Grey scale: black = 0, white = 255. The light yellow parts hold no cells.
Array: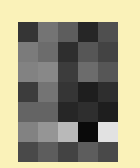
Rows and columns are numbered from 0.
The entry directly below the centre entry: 38
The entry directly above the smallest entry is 46
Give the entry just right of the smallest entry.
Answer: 226
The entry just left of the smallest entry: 185
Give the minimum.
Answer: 10
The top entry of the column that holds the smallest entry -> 38
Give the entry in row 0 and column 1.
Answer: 116
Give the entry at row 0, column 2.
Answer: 93
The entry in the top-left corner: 53
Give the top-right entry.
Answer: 79

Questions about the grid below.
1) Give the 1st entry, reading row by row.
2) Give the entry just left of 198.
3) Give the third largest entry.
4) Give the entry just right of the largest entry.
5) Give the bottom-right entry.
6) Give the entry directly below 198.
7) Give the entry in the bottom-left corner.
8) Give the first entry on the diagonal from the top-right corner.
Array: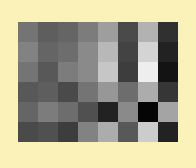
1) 116
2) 138
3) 204
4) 19
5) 34
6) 151
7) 74
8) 48

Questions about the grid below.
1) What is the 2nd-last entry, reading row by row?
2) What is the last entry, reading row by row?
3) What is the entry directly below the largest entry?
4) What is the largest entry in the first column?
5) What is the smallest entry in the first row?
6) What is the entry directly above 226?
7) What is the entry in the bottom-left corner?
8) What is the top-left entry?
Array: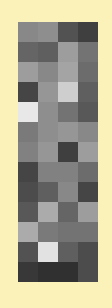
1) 48
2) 76
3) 122
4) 232
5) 63
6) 122
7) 56
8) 136

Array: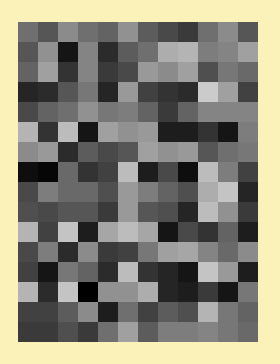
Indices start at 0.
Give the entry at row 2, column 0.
99
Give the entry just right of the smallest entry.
145
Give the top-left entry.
111
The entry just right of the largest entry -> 160
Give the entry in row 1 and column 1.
145
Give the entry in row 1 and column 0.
86
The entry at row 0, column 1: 86
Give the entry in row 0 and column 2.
139
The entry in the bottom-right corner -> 105
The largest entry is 203
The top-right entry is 86
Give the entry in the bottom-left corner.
58
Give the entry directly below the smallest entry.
139
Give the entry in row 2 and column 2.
51
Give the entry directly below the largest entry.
132
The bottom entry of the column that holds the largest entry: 132
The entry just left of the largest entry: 43
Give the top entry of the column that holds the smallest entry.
111

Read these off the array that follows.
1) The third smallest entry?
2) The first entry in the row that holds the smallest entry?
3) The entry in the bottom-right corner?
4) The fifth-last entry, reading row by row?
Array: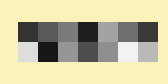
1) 51
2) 221
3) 185
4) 150

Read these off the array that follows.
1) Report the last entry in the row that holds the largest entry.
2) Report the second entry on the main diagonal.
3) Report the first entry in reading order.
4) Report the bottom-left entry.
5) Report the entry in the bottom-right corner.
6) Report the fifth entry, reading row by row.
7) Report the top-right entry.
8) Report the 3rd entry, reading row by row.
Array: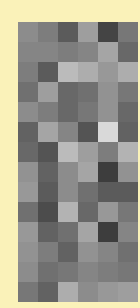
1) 98
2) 133
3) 140
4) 119
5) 158
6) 68
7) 119
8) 91

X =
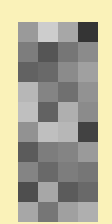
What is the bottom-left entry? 167
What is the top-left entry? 154
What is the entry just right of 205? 167
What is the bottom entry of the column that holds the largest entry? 118
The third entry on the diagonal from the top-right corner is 105
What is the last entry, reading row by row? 175
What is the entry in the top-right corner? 52
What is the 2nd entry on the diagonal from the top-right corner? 118
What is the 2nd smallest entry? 66
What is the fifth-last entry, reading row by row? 105
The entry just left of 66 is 183
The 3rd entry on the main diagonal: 139

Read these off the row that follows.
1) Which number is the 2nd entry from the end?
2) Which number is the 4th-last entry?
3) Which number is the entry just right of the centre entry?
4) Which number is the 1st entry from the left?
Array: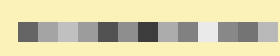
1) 116
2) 234
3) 172
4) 101
